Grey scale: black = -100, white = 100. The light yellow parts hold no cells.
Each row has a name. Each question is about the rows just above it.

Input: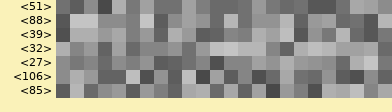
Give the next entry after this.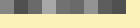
[10]
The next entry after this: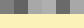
[-22]
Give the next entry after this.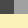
[-27]
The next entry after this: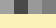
[-37]
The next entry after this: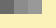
[-27]
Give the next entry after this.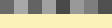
[37]
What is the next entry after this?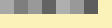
[-22]

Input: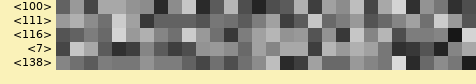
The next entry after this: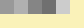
[20]
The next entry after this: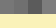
[26]
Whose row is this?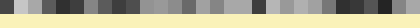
<7>
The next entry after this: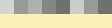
[-56]
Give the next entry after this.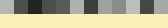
[66]
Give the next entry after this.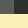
[-51]

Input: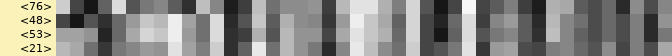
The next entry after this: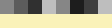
[-12]
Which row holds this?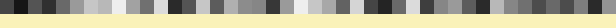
<48>
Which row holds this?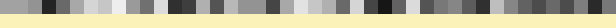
<53>
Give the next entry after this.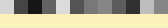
[-23]
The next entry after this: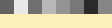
[82]
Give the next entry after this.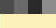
[-40]

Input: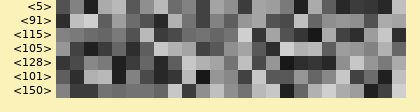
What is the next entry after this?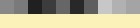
[-10]
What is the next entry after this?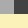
[-64]
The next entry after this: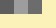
[-36]
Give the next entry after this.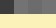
[-10]
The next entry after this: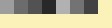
[2]

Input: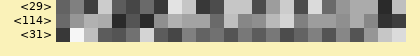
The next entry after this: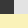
[55]
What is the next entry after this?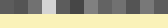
[-6]
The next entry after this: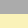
[-67]
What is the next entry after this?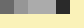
[50]
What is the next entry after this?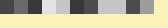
[60]
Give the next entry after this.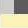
[-45]

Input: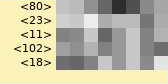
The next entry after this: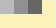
[-65]
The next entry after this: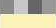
[57]
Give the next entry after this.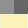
[-65]
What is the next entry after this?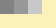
[2]
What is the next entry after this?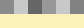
[40]
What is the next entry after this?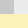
[35]

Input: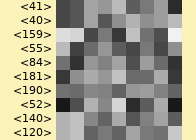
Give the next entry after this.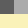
[-81]
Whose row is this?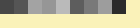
<41>
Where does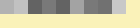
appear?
<120>

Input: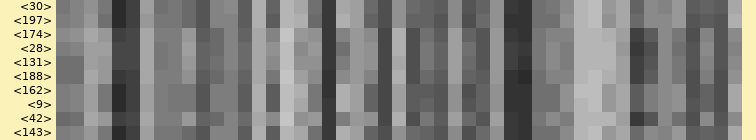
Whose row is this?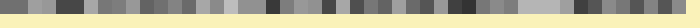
<131>
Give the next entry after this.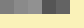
[-38]
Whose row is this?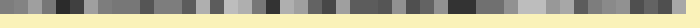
<162>
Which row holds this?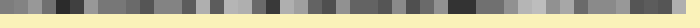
<197>

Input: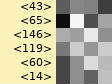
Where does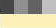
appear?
<14>
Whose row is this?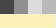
<60>
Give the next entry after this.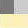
[18]
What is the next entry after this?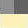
[50]

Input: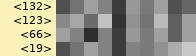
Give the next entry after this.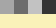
[13]
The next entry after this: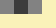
[-4]
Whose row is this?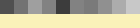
<19>
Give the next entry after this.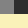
[2]
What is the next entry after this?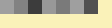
[-20]

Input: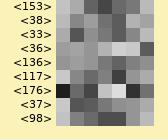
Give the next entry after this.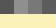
[6]
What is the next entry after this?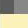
[46]

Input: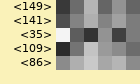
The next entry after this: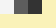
[15]
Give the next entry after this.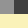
[-3]
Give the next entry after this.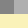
[3]

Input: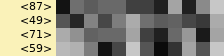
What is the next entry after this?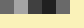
[19]
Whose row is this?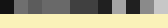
<87>
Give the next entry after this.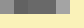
[-50]
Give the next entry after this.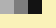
[-44]
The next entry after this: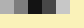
[-33]
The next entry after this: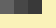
[34]
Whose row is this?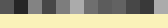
<49>

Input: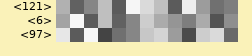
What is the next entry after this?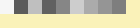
[34]
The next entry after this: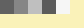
[71]
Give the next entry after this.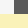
[50]
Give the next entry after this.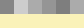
[-35]
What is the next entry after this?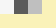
[-24]
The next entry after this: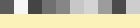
[71]
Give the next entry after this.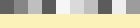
[-12]

